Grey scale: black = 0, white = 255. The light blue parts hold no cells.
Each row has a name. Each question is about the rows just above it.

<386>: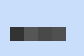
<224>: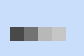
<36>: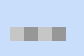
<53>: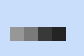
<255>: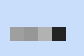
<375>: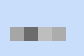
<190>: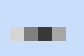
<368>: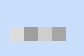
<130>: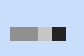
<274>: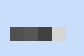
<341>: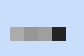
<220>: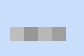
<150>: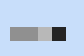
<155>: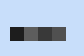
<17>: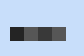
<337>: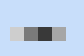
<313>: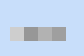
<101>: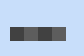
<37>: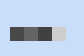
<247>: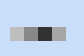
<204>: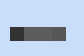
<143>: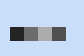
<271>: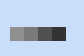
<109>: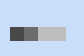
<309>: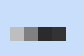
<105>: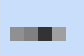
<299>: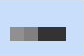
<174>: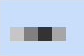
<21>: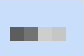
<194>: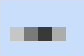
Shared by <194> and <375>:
[172]
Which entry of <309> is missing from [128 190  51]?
[43]

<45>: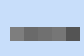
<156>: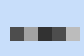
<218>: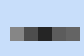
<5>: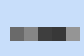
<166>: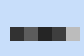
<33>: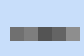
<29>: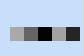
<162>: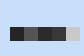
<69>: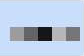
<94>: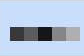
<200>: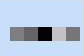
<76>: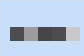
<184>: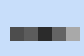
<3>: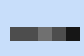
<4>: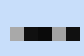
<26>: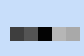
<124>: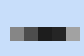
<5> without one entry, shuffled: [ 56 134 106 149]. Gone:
[62]
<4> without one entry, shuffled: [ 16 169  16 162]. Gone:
[10]
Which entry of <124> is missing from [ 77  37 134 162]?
[29]
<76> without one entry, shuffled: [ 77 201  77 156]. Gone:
[70]

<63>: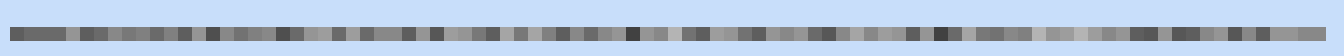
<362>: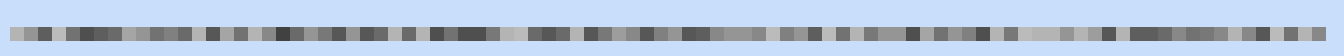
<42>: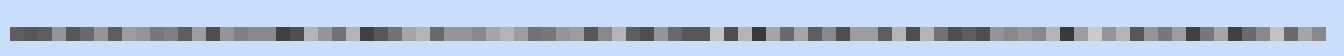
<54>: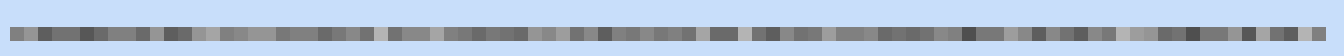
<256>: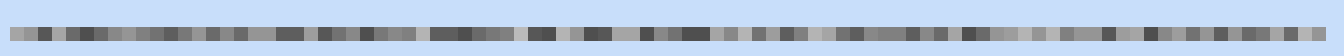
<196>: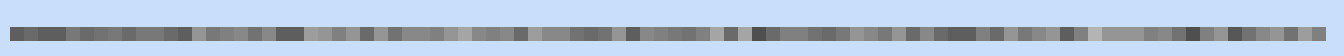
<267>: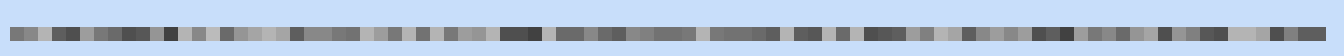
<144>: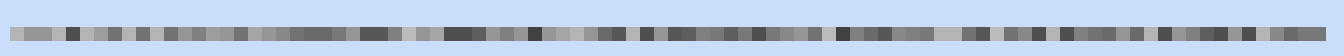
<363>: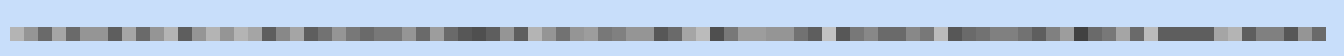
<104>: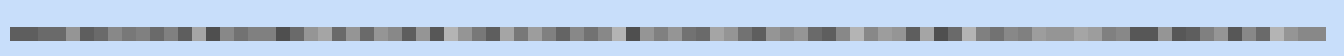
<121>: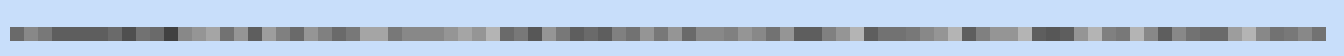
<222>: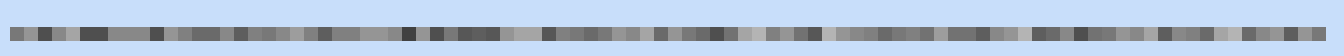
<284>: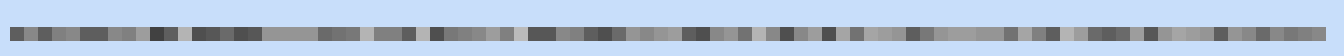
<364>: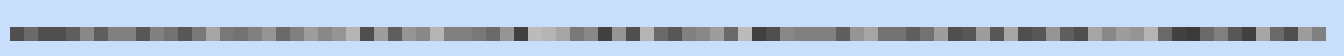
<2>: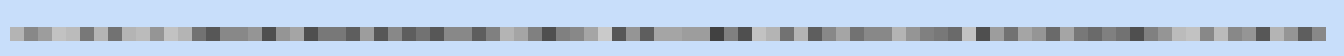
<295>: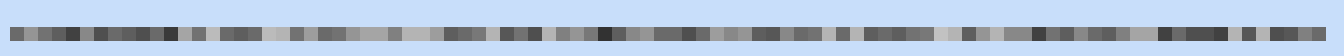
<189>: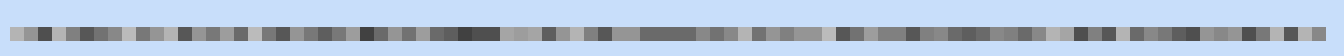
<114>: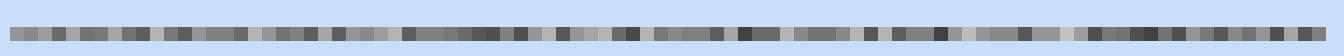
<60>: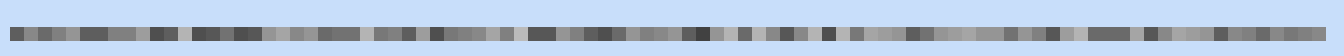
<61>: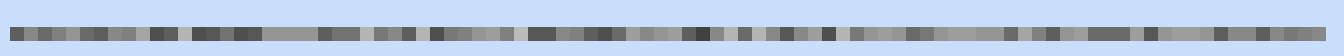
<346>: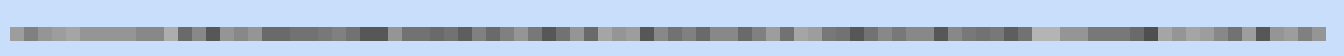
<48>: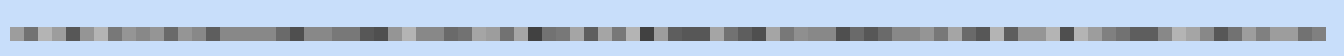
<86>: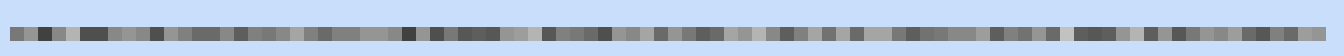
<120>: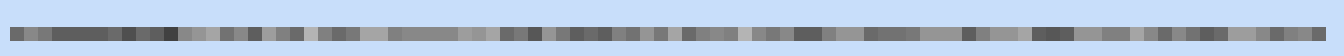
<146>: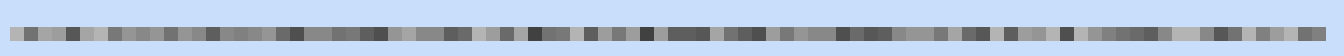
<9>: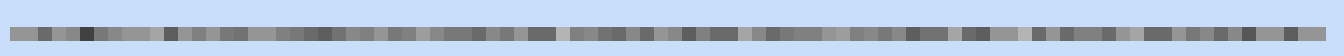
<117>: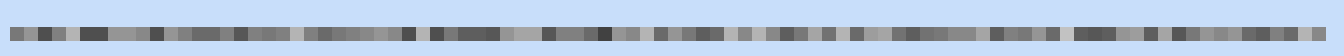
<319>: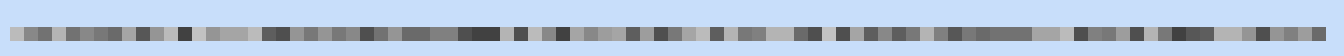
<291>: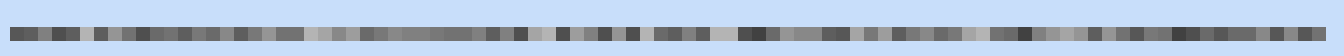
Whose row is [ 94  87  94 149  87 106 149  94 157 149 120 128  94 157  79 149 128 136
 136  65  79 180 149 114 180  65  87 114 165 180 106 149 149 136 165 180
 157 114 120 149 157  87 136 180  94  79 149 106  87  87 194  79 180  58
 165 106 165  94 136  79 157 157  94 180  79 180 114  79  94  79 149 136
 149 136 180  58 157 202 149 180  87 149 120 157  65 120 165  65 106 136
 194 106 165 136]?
<42>
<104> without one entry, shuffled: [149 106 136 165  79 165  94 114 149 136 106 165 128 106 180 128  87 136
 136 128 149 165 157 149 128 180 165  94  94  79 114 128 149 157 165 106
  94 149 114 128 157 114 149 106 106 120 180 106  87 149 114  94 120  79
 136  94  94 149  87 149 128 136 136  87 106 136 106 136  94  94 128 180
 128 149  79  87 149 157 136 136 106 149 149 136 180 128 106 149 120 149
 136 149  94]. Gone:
[100]
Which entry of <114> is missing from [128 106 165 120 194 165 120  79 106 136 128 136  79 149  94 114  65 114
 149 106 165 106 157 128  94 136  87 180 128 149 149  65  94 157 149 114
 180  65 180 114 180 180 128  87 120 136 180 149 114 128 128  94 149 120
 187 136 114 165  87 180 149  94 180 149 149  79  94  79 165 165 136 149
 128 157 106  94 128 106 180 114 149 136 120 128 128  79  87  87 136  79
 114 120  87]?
[72]
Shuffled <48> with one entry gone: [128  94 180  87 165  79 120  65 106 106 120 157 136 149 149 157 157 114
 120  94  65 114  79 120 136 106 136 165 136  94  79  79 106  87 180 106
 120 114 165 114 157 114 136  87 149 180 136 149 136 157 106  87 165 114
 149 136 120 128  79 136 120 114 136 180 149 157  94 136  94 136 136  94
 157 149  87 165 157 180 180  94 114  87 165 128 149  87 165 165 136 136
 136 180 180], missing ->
[143]
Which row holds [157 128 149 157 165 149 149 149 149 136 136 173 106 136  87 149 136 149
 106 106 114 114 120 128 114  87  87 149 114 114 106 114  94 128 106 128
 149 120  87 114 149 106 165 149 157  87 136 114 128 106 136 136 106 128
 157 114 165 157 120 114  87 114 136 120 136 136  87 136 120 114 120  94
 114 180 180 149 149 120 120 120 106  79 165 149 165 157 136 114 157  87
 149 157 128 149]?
<346>
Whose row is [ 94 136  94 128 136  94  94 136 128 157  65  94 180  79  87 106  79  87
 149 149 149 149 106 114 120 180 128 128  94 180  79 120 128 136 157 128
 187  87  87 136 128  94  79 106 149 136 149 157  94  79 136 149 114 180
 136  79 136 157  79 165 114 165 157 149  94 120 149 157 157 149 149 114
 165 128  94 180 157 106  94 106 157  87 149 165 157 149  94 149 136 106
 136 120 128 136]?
<284>
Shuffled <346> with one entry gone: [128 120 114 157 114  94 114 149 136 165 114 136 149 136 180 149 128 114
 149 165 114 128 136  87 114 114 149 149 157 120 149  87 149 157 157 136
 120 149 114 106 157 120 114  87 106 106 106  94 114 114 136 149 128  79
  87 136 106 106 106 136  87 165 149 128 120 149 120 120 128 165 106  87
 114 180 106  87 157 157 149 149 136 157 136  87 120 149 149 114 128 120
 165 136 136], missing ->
[173]

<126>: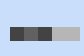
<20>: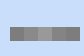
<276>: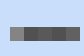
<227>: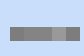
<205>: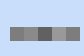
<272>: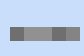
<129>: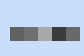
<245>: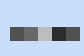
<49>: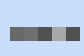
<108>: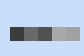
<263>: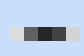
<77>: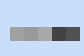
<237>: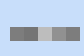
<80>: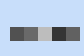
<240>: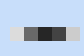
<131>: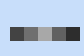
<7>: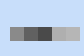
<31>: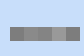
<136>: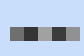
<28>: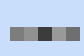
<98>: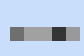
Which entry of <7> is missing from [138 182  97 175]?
[74]
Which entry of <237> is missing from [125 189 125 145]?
[117]
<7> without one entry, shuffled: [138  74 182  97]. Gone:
[175]
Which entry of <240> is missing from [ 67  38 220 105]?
[204]
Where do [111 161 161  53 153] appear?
<98>
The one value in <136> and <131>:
[111]
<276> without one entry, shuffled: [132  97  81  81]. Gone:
[89]

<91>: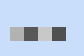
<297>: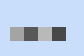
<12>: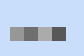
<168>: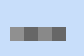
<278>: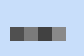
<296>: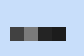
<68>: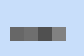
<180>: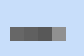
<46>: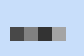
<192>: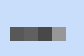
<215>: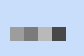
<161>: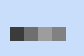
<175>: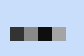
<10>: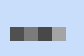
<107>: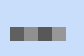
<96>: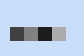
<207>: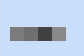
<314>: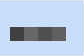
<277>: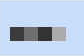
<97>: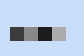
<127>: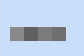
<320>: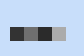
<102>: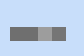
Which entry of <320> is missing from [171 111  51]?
[43]
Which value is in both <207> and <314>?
[65]
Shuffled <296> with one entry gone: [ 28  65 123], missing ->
[36]
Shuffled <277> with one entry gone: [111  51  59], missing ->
[171]
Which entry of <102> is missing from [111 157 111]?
[117]

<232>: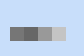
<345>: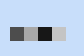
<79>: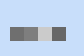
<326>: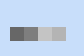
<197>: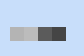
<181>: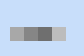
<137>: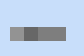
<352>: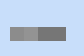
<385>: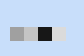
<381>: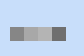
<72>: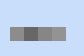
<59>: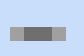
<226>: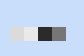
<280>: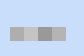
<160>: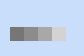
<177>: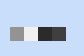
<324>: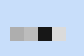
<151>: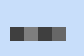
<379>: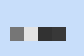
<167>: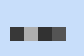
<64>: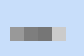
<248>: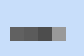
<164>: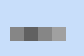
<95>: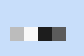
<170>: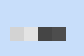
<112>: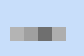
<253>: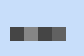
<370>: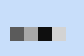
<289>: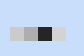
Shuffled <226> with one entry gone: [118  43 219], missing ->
[233]
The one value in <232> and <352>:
[118]
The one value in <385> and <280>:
[196]
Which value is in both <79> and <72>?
[103]

